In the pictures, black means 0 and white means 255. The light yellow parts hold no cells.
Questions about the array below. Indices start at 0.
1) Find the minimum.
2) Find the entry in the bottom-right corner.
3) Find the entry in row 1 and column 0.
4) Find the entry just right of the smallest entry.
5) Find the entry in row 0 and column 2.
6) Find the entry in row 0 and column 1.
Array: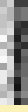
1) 18
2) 92
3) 206
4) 120
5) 62
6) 206

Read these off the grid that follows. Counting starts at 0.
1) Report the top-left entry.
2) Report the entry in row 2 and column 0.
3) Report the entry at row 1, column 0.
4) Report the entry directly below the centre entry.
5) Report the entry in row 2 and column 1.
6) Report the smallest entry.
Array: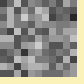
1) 68
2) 96
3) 123
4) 204
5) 178
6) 40
